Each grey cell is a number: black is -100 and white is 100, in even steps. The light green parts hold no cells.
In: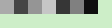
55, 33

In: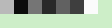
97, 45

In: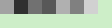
64, 38

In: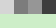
67, 18

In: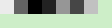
84, 51

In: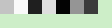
95, 74

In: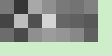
66, 48
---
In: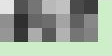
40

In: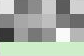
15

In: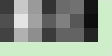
-22

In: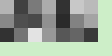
-32

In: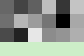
10

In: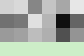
37

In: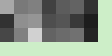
-16

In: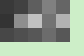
-32
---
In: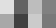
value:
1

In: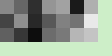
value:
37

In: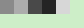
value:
69

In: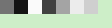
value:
62

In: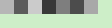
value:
32

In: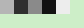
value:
86
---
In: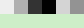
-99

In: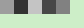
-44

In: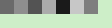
34

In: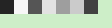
77

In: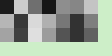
-83

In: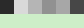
14
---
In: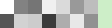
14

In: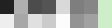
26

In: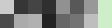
49

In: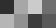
-30

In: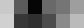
47

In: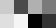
-59

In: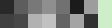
-62

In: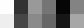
31

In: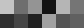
-25
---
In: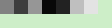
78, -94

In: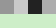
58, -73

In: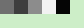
90, -96

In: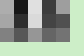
76, -82

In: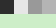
80, -65

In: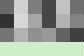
69, -61

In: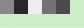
86, -69

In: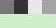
81, -59

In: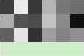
84, -87
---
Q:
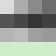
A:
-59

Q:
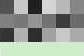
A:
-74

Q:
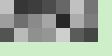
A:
-69

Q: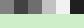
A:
-76

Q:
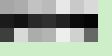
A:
-96

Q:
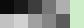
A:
-92

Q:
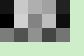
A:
-100
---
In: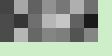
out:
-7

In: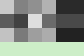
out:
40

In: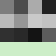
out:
-40

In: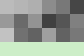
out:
10

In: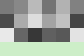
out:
-9

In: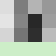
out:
-2

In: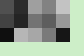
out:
25
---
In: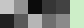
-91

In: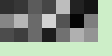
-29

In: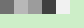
22

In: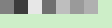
81

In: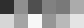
-38

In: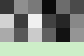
-5
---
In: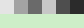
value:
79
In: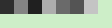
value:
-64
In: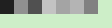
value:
-75
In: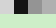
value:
66
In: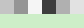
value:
54
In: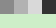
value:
8
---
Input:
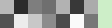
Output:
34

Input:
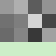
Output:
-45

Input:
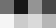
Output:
-45

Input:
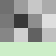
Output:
74

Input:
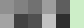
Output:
-26

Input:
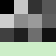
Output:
-26

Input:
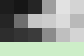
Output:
45
